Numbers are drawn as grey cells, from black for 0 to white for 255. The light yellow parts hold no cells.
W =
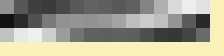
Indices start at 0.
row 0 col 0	146
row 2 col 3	206
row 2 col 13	68
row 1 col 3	122
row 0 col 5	89
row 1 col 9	189
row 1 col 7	151
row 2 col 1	232
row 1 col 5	148
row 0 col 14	225
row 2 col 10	78
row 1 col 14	41
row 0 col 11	175

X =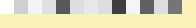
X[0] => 254
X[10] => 96
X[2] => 244

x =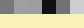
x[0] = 120
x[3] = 17
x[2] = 157

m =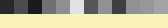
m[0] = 41
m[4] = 143
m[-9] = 113

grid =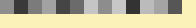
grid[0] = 142
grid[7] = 141
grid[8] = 199

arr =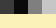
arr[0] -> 59
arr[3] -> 198

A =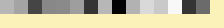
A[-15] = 182
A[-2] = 52
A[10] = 217
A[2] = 69

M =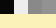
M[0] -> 7
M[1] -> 237
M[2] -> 137

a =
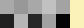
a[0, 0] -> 169
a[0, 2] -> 168
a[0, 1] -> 152
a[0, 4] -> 163

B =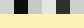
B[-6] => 211
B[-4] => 200
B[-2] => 48
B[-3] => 228

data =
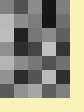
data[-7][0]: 129
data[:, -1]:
[127, 111, 95, 53, 113, 48, 128]
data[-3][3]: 83
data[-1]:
[90, 145, 166, 95, 128]
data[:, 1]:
[81, 141, 33, 46, 140, 45, 145]
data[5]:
[147, 45, 85, 186, 48]
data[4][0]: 180
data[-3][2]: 120
